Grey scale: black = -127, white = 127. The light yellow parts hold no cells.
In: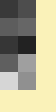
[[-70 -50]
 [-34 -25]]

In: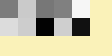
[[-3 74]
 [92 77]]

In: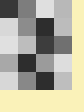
[[-71  -2]
 [ 88  12]]

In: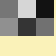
[[ -9  86]
 [ 16 -75]]

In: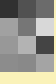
[[-78 -46]
 [ 33  -9]]

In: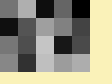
[[ -11   47]
 [-112  -43]]

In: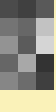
[[-52 -63]
 [-11 -24]]
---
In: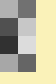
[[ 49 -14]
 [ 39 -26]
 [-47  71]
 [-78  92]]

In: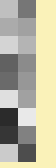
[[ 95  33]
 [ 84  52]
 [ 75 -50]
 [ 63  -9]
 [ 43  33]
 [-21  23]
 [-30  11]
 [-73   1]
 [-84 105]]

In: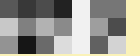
[[  72    0   50   10  113   30  -51]
 [  19 -105  -21   92  113  -30   83]
 [ -39  -71  -51  -93  113   -9   -9]]

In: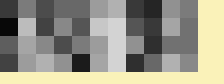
[[ -33   37    8  -51   -4   28   83   17  -80  -14  -14]
 [ -61   28   49   17 -100   37   83  -80  -23   49    8]
 [ -70   -4  -51  -23  -23   28   49  -70  -90   17   -4]
 [-119   60  -61    8  -42   71   83  -42  -70   37  -14]]

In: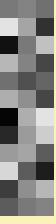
[[  99   37  -78]
 [  87  -35  -98]
 [  55    3  -57]
 [  46   15  -57]
 [  27   37  -35]
 [  -6    3  -15]
 [ -15  -47  -26]
 [ -35   -6    3]
 [ -66   15   55]
 [ -87   27   77]
 [-110   -6   65]
 [-122   46   99]]

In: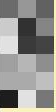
[[ 97 -69 -60]
 [ 75 -78   4]
 [ 42  42  63]
 [ 31  54  13]
 [-20  22 -30]
 [-98  97  -8]]

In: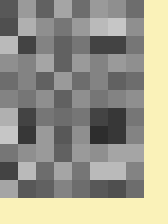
[[ 70 -72  26 -39  15 -82 -72   3]
 [ 58 -60   3 -30  -9 -60 -60  -9]
 [ 48 -60  -9 -18  -9 -60 -72  -9]
 [ 37 -39 -30   3 -18 -39 -48 -18]
 [ 15   3  37 -30  26   3  26  15]
 [  3  -9  15 -30  15  -9   3  15]
 [ -9  15  26 -30  26  15  37  37]
 [-18   3 -30  26 -18   3 -30 -18]
 [-39  26 -30  37 -18  26  15 -18]
 [-48  48  15  -9  26  58  70  15]
 [-60  58 -18  37  -9  58  58   3]]
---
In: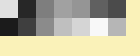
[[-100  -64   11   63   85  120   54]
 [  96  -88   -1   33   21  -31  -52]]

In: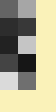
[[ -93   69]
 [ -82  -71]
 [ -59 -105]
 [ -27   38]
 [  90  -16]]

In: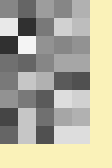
[[-79 116  18   6  18]
 [-58  70 -15  38  49]
 [-26  70 -47  93  93]
 [-15 -26   6  38  38]
 [ -6  70  49 -37 -47]
 [  6 -26  29   6  49]
 [ 18  -6 -37  93  81]
 [105 -79  -6  81  61]]

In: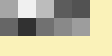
[[-25 -78 -14   9  29]
 [ 38 112  60 -35 -45]]

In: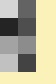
[[-91 -49]
 [ 35  12]
 [ 65 -60]
 [ 85 -28]]

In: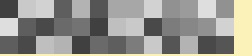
[[-63  73  82 -33  51 -42  39  39  82  17  27  94  17]
 [-33 -54  63  51 -63 -21 -33  -3  73 -42  51 -54 -42]
 [ 94 -33 -54 -21 -12 -63  63  73 -54  -3   7  17  82]]
